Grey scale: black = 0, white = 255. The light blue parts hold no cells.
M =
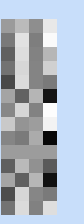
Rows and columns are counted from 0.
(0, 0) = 155
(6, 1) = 214
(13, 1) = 219
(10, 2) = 145
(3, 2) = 132
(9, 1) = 156
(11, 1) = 96
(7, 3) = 243
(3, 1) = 215
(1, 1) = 226
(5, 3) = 20
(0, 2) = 142
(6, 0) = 135
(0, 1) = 187
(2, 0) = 96
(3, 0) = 114
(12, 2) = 134

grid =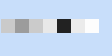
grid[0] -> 202
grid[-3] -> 34
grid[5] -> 235

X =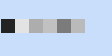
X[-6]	35
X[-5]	227
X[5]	186

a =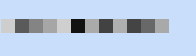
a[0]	206
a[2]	132
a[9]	68
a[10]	104

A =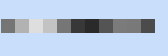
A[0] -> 117
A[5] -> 56
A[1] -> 178
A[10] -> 75

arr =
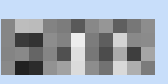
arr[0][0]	134
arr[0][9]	119
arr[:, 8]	[95, 212, 170, 217]
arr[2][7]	76
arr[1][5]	237
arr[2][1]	137
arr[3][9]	174
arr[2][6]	119
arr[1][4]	130
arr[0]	[134, 189, 187, 131, 124, 89, 136, 150, 95, 119, 141]
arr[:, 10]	[141, 139, 165, 123]
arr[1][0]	134
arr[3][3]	146
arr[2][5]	223

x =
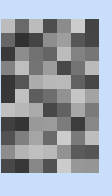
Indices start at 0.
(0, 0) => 188
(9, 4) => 146
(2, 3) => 101
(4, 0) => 54
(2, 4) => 188
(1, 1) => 49
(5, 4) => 146
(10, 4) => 203
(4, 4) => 185
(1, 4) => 158
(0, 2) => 188
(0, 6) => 68
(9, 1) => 180
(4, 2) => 172
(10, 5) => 151
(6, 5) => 167
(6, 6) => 122
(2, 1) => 141
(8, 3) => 106
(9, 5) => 91
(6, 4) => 98
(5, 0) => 55
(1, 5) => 86
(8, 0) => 82

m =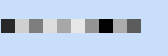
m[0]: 40
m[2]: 126
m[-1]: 92
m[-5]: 230

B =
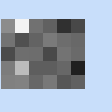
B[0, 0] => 140
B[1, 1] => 80
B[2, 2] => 109
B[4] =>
[128, 130, 103, 120, 86, 96]
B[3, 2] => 94
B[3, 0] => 124
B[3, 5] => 31

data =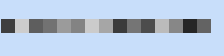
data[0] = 63
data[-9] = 203
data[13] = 38
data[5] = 131

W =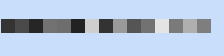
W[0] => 52
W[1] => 74
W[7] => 51
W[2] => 38
